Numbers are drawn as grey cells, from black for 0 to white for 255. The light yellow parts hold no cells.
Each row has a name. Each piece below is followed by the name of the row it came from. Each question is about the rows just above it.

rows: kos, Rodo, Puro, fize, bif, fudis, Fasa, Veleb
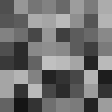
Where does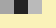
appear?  bif
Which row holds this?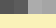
Rodo

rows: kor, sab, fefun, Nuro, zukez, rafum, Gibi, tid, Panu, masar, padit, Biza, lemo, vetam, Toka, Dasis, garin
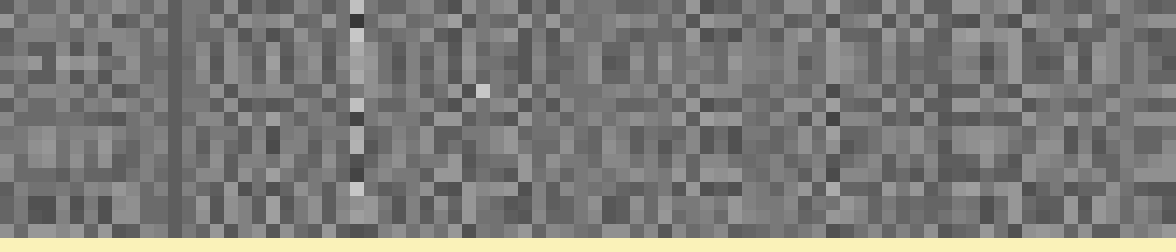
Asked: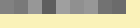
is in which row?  Panu
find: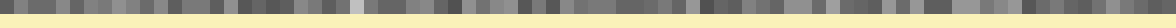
tid
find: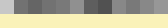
fefun
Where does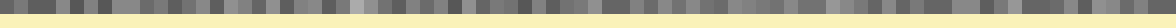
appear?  rafum
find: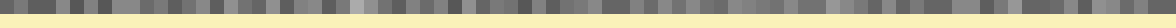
Nuro

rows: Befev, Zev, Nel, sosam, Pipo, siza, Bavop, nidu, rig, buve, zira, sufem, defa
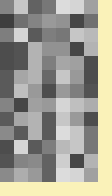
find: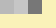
zira
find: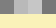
zira
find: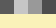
rig
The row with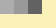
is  defa
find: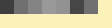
Zev

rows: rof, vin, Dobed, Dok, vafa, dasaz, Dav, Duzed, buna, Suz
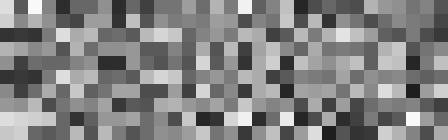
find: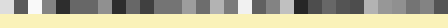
rof
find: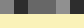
rof

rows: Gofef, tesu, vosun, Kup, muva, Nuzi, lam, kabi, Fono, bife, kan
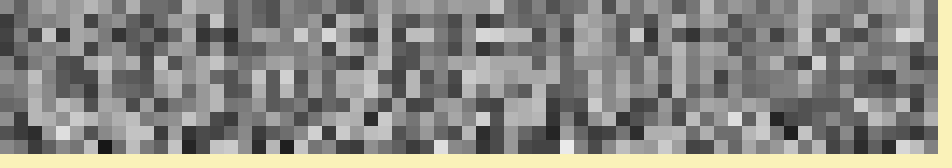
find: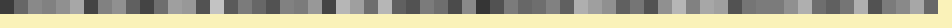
tesu
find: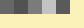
Nuzi
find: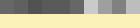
kabi
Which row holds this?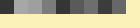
vosun
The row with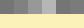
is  kabi
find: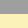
Gofef
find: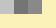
kan

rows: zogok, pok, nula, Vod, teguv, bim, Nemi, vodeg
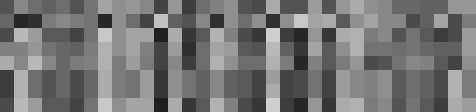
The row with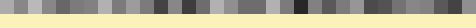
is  teguv
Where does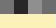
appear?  pok

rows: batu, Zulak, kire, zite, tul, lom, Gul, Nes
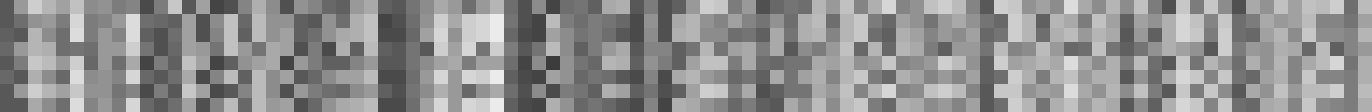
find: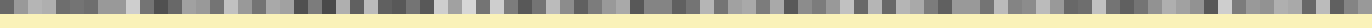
zite
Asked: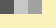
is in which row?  Gul
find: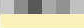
Gul
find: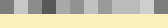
Gul

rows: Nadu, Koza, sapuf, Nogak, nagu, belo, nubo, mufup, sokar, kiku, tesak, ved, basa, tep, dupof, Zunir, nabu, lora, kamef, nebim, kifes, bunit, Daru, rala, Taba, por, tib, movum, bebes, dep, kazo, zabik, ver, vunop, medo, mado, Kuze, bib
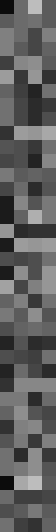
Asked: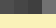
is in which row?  por
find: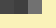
por
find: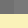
vunop

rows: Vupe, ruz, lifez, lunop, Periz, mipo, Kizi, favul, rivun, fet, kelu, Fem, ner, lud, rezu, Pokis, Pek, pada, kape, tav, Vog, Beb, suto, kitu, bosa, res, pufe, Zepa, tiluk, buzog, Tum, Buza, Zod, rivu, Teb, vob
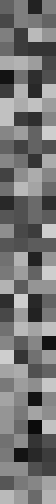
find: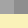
buzog
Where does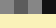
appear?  bosa
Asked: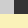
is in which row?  res
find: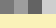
tav
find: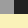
suto
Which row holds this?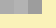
Periz
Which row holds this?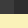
rivun

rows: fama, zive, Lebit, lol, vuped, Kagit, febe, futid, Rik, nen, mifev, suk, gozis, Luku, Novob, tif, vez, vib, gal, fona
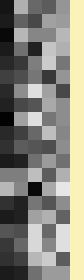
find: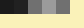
suk
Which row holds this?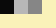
Lebit
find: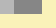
Lebit
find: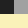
tif

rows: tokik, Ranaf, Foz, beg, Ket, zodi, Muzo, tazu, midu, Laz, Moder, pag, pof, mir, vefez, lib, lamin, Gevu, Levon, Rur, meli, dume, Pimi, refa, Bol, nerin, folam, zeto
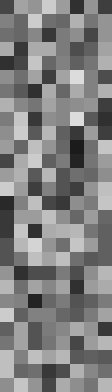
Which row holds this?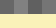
Ket
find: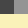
Foz
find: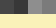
vefez
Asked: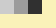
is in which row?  tokik
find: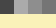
zeto

